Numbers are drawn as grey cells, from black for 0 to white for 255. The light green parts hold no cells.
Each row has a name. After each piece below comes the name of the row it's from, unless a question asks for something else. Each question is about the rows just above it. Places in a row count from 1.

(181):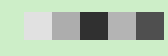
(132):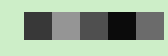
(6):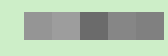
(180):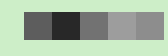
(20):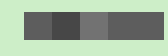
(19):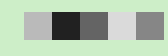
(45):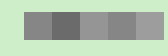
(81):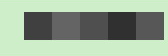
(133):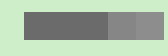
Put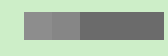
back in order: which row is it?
(133)
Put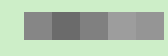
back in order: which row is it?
(6)
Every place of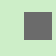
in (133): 1 2 3
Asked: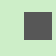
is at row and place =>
(81), 5

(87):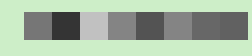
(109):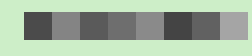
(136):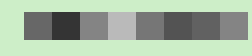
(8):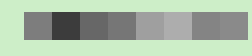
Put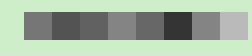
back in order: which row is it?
(136)
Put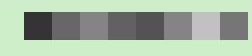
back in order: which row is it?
(87)
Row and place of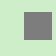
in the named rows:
(8), 1

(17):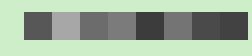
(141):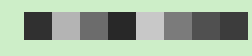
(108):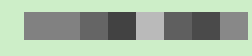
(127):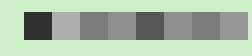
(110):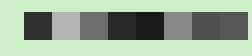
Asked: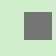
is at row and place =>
(17), 6
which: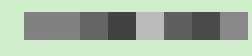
(108)

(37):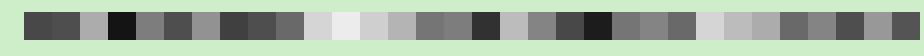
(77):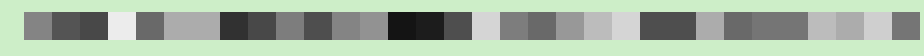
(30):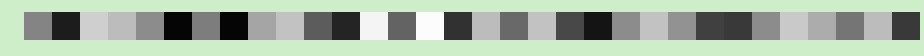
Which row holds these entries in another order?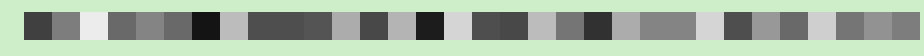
(37)
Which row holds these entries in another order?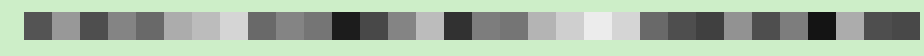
(37)
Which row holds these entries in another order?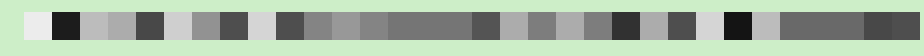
(77)
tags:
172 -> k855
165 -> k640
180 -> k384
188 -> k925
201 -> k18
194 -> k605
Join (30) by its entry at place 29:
k855
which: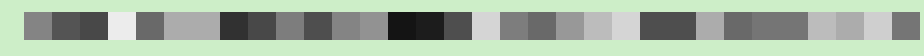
(77)
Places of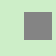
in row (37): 19 23 29
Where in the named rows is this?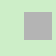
(37), 14

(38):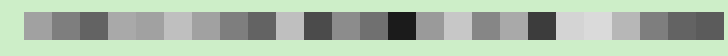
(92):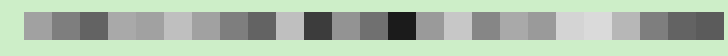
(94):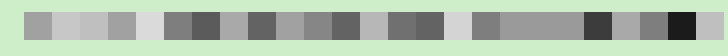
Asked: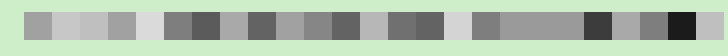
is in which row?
(94)
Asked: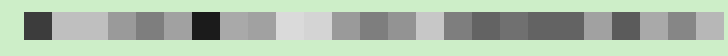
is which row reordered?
(92)

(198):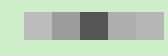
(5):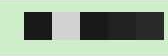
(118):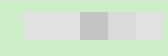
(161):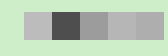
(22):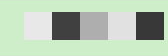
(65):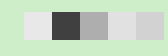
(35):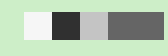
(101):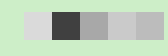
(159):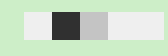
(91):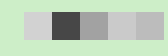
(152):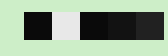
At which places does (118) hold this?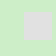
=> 1 2 5
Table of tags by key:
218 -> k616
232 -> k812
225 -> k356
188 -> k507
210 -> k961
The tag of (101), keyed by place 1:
k616
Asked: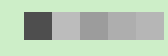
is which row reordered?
(161)
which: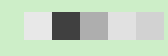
(65)
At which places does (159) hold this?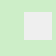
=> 1 4 5

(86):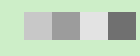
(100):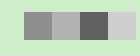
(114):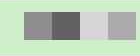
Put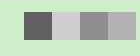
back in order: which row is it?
(100)
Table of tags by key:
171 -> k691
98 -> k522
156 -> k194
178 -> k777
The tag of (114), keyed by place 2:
k522
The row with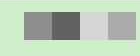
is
(114)
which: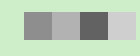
(100)
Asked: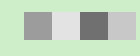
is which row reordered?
(86)
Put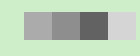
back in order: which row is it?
(114)
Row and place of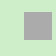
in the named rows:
(114), 4

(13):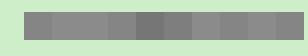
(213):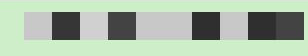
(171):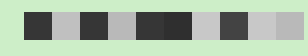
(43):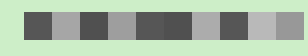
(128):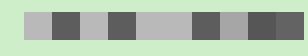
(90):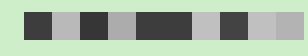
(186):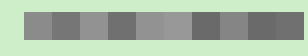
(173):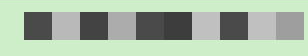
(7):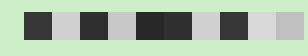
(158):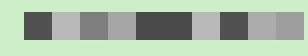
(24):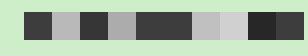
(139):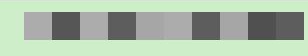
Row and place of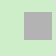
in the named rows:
(90), 10
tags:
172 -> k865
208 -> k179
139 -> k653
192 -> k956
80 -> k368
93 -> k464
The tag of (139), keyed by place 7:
k464
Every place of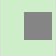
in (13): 1 4 8 10
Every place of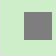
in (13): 6

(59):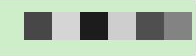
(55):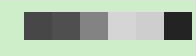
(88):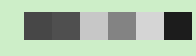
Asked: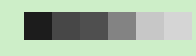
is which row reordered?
(88)
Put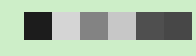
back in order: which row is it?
(88)
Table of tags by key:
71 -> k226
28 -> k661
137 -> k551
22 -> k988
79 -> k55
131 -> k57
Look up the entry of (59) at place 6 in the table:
k57
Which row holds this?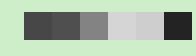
(55)
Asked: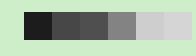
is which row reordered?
(59)
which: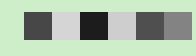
(59)
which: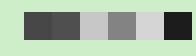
(88)

